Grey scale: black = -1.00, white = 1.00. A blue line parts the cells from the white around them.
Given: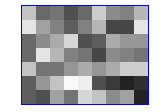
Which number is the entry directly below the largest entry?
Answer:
-0.09
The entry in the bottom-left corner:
-0.27
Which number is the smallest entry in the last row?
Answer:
-0.73
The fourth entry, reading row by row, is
-0.37
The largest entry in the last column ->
0.79
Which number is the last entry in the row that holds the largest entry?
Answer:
-0.63
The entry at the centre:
-0.09
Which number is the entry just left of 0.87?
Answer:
0.95
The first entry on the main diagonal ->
0.53
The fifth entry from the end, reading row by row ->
0.69
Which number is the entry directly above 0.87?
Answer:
0.34
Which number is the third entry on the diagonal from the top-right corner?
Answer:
0.34
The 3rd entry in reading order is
-0.09
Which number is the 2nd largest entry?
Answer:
0.87
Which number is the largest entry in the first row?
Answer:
0.61
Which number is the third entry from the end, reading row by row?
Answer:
0.10
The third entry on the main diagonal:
0.34
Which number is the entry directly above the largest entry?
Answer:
0.18
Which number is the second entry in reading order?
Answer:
-0.18

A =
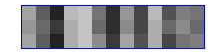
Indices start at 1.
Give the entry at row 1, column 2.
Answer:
-0.26
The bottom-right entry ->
-0.01
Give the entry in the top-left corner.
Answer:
0.28
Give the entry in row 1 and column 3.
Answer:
-0.73
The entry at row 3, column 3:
-0.73
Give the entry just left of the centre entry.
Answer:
-0.17
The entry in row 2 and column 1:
0.18
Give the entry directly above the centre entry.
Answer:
-0.64

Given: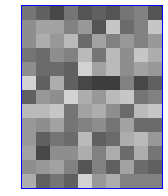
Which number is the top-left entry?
-0.08
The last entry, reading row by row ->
0.01
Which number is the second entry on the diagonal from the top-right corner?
0.01
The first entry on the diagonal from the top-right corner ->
-0.34
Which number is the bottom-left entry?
0.36
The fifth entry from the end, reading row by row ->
0.19
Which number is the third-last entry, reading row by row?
0.01
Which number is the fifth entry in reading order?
-0.34
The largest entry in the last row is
0.65
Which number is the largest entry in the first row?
0.01
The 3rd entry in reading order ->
-0.44
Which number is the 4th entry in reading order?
-0.08

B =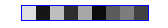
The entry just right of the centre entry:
-0.91
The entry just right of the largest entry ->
-0.83

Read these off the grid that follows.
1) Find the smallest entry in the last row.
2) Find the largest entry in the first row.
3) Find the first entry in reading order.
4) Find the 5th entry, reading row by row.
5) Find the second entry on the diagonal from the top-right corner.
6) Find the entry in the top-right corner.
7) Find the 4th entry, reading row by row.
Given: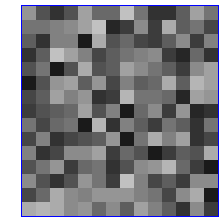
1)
-0.61
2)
0.51
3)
0.17
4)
0.26
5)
-0.09
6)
-0.09
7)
-0.36

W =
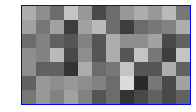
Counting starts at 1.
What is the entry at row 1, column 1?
0.36
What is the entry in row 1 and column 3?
-0.15
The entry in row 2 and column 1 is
0.27
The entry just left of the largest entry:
-0.15
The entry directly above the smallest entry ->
-0.33
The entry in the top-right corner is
-0.07
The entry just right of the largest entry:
-0.68
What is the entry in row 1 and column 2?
0.11
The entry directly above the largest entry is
0.54
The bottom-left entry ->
-0.07
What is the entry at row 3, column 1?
-0.15
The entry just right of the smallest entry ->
-0.07
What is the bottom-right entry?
-0.24
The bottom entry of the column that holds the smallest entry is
-0.43
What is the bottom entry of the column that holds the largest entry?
-0.60

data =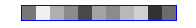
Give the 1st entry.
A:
-0.07
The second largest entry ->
0.63
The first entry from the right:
-0.15
